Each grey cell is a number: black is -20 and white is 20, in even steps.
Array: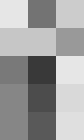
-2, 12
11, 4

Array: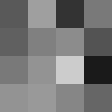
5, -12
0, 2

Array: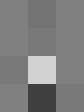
-2, 0
-1, 0

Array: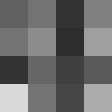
-2, -12
2, -13

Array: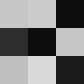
12, -18
-18, 11

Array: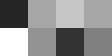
6, 11
3, -12
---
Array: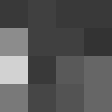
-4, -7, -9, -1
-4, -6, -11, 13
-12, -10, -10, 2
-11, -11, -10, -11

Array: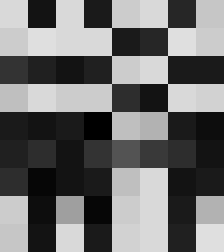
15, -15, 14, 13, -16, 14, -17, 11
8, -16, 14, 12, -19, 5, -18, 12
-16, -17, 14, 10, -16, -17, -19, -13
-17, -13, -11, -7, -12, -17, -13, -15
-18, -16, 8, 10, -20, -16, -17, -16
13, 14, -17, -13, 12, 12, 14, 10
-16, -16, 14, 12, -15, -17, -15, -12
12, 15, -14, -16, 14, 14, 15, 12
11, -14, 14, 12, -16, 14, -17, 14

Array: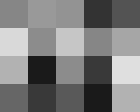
8, -16, -6, -11, -4
15, -11, 2, -16, 8
6, 1, 11, 2, 14
-7, -12, 3, 4, 1

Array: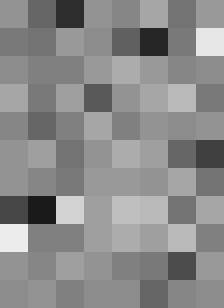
2, 1, -4, 2, 2, 0, 3, 2
4, -8, -1, 0, 3, 5, 1, 3
0, 9, 5, 7, 5, 0, 0, 17
6, -2, 9, 10, 5, 13, -16, -9
-2, 6, 3, 4, 4, -1, 1, 3
-10, -4, 5, 7, 3, -2, 5, 3
3, 2, 3, 0, 6, 0, -4, 1
-1, 9, 6, 3, -6, 5, -1, 6
2, 1, 4, 7, 4, 0, 0, 2
16, -1, -14, -5, 2, 4, -2, -1
4, -2, 6, 1, 3, -13, -4, 3

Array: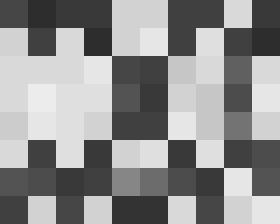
16, 13, -9, 14, -12, -12, 13, -9, 13, -10
-7, 16, -11, -8, -3, 1, -10, -11, -8, -7
-8, -10, 15, -11, 15, 13, -11, 15, -10, 14
13, -2, 11, 16, -10, -10, 13, 15, 16, 12
16, -8, 11, 13, -11, -7, 15, 15, 17, 14
14, -5, 14, 11, -10, -9, 16, 14, 14, 14
-13, -10, 15, -10, 16, 13, -13, 14, -10, 13
-11, 14, -10, -10, 13, 13, -11, -11, -13, -9

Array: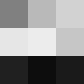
-16, -18, -15
11, 17, 16
13, 9, 0

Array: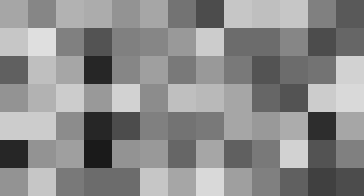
-8, -10, -5, 0, 5, 14, 6, 11, -3, -3, -1, 11, 3
0, -7, 13, -1, -5, 6, -4, 4, 3, -16, 5, 3, -14
6, -13, 7, 4, 6, -1, -2, 0, -8, -14, 2, 12, 12
14, 12, -7, -4, 6, 9, 10, 2, 13, 4, 12, 8, 3
13, -2, -3, -7, -1, 4, -1, 5, 1, -14, 6, 10, -5
-4, -8, 1, -3, -3, 12, 4, 1, 0, -7, 0, 15, 11
-6, 0, 11, 10, 11, -8, -2, 6, 3, 7, 8, 1, 6
